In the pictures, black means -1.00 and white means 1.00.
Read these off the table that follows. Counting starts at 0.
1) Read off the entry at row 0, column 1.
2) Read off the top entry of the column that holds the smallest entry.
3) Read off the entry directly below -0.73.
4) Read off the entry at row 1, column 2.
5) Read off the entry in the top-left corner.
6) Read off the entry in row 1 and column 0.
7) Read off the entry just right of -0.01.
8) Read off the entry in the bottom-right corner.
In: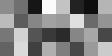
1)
-0.12
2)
-0.89
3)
0.76
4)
0.05
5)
0.10
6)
0.47
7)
-0.44
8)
0.59
